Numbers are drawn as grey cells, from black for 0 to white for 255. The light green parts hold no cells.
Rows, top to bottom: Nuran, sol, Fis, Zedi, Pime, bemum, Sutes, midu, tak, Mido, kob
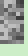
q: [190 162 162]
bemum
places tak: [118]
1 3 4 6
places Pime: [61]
5 6
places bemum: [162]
3 4 5 6
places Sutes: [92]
6
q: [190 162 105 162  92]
midu

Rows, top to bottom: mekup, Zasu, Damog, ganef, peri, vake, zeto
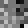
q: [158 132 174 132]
peri
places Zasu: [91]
2 6 7
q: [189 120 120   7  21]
mekup
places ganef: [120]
3 4
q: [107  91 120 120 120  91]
Zasu

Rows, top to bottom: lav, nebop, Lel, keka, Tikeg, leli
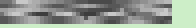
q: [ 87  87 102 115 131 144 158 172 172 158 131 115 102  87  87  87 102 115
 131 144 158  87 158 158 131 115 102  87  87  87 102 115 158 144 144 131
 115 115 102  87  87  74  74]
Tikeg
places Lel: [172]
3 4 9 10 36 37 38
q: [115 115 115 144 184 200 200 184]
keka
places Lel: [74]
23 24 25 26 27 28

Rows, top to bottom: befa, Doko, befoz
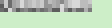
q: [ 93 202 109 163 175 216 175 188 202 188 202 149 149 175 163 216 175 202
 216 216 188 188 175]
Doko
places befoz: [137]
7 10 17
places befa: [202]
2 9 11 18 23
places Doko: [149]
12 13
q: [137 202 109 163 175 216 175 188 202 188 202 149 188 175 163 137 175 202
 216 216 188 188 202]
befa
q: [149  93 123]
befoz
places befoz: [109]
1 8 11 20 21

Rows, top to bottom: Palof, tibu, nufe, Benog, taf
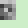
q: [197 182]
Palof
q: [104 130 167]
taf
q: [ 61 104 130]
taf
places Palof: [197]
1 2 4

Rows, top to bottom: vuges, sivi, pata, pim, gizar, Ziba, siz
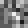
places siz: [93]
1 2 3
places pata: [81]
1 4
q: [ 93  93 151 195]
siz
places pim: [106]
6
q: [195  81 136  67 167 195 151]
vuges
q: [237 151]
pim
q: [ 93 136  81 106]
Ziba

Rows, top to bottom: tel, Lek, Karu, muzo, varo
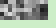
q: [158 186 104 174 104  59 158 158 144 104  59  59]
Lek
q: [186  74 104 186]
tel
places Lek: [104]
3 5 10
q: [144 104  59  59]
Lek
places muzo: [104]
5 7 9 10
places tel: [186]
3 4 7
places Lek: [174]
4

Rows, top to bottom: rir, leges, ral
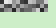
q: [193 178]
rir
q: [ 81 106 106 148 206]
ral

